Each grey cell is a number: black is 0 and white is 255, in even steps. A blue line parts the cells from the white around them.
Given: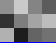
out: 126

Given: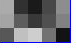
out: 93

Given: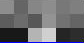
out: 108

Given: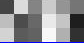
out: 76

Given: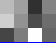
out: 146

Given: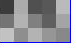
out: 179

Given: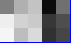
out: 210

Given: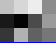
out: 4

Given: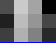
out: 188

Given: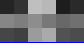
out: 126
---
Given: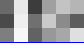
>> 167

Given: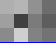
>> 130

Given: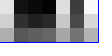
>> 116

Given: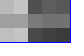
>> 65

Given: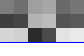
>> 227

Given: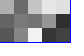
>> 53

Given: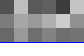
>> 110

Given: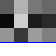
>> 156

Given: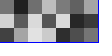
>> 78

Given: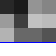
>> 104
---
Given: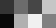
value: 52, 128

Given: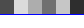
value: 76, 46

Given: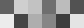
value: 97, 228

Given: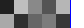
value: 32, 55

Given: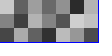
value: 201, 76

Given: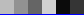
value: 188, 53

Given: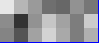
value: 231, 176

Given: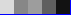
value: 219, 18

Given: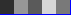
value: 46, 121

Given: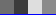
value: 110, 139
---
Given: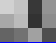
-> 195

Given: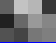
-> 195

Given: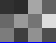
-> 43

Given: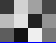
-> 210

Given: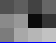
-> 94

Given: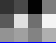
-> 73
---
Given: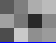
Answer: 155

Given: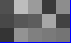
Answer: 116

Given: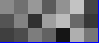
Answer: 119

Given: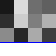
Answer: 62

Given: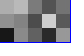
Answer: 152

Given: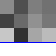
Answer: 187
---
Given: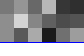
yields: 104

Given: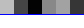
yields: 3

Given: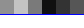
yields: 122

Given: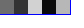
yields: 210

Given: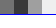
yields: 159

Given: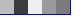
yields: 238

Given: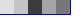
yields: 59
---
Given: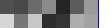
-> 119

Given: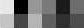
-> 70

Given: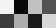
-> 174

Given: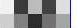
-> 128

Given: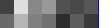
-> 181

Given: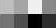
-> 80

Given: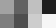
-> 78

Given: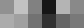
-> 160

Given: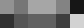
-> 85

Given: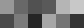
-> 123
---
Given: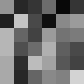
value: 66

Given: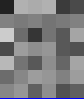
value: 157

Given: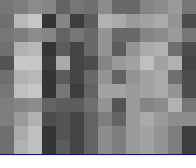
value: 61

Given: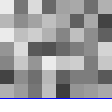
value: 89

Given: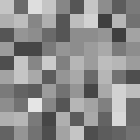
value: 106

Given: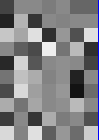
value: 80
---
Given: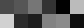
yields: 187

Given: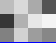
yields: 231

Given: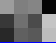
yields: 189

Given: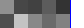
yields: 144

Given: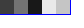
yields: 197

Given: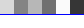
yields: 217
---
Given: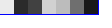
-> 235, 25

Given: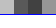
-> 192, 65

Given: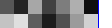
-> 223, 14

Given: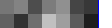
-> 192, 30

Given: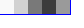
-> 249, 60

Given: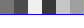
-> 239, 57

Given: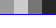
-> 204, 39

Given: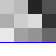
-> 232, 36

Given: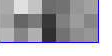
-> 224, 48

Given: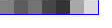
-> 219, 51
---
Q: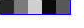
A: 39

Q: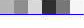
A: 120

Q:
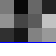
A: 22

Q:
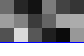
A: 18

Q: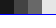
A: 67

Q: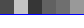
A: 75
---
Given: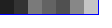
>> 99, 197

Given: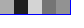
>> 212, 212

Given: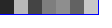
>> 126, 199

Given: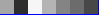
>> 180, 246

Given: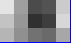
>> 48, 228

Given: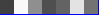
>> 79, 249

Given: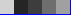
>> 61, 210

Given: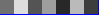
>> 158, 221
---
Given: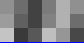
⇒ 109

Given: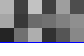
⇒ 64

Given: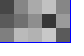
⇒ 134

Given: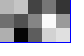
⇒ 197

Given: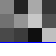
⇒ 34

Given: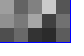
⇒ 99

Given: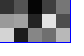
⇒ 83

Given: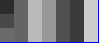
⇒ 101
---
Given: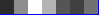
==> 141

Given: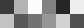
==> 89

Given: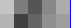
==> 65

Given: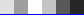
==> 158

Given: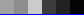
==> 141

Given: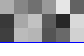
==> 187

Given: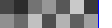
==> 107
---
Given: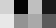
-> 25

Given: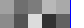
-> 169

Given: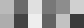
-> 208

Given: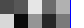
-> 177

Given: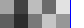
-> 226

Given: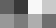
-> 202

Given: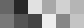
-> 181

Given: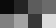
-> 107

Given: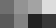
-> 220

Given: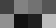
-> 85
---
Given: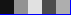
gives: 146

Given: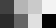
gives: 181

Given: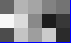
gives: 180

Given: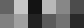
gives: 198

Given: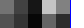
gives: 66

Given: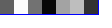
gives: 252
